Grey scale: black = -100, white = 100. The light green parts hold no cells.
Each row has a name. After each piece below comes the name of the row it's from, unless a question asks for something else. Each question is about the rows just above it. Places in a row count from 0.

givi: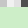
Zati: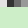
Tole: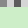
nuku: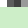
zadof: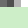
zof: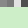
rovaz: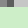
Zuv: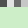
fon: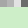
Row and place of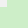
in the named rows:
givi, 1
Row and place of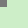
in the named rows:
zof, 1

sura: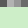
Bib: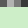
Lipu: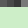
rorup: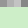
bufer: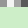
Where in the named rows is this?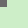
sura, 3
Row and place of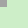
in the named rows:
bufer, 2
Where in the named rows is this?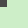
Lipu, 1
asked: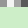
bufer
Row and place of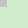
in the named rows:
rorup, 2
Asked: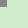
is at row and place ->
rorup, 3

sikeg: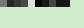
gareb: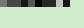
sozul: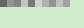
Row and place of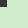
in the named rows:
sikeg, 2
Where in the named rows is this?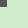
gareb, 4
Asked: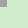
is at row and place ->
sozul, 9
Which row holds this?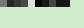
sikeg
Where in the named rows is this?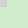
sozul, 5
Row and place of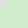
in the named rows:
sikeg, 4
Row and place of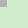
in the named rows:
sozul, 6

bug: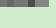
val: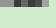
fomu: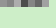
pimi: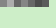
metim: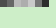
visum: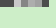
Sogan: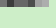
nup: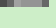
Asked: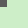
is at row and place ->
pimi, 6
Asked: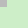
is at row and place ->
metim, 2

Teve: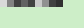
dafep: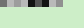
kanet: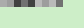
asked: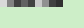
Teve
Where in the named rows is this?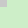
Teve, 5
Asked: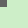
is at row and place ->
Teve, 3
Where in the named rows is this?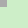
kanet, 0

